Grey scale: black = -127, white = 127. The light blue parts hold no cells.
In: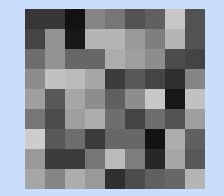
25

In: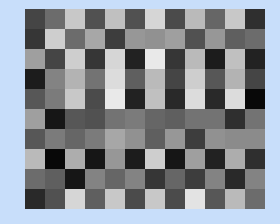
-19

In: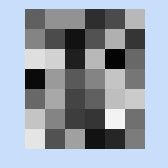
68

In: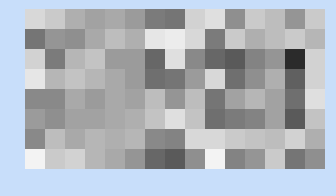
9

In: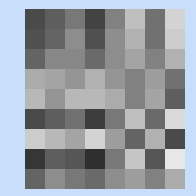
-73

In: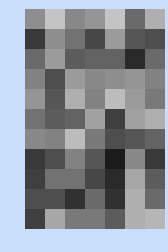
-49
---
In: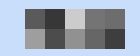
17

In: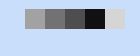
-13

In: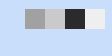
33

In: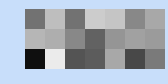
69

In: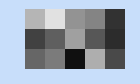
46

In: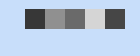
-21

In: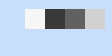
-30

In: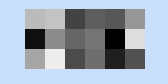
67

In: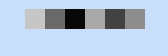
13

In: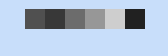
-19
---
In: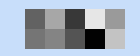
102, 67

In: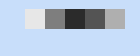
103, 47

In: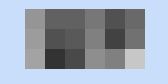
71, 35

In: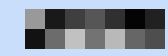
65, 57

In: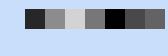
83, 12

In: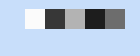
123, 51
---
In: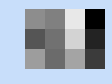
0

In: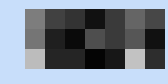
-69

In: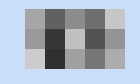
12

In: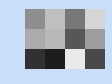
63

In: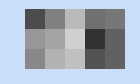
57

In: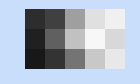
31

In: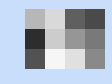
89

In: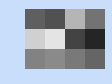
-46

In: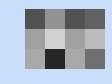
18
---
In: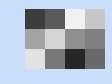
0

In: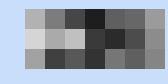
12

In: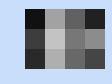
12

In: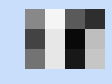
62

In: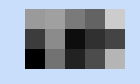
-59

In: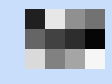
-121

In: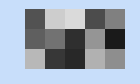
-101

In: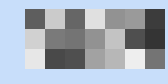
-75
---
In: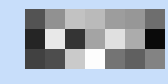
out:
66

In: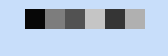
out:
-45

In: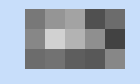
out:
35

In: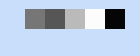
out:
58

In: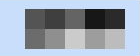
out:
-27

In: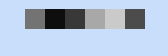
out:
-71

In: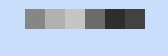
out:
69

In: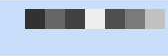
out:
-62
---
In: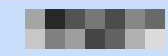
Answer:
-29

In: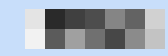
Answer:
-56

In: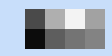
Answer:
-33

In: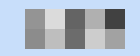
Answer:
-19

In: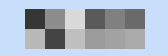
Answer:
27

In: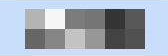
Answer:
23

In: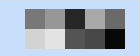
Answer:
-43

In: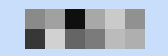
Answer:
-4

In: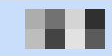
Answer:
-59

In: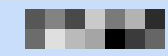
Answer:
-127
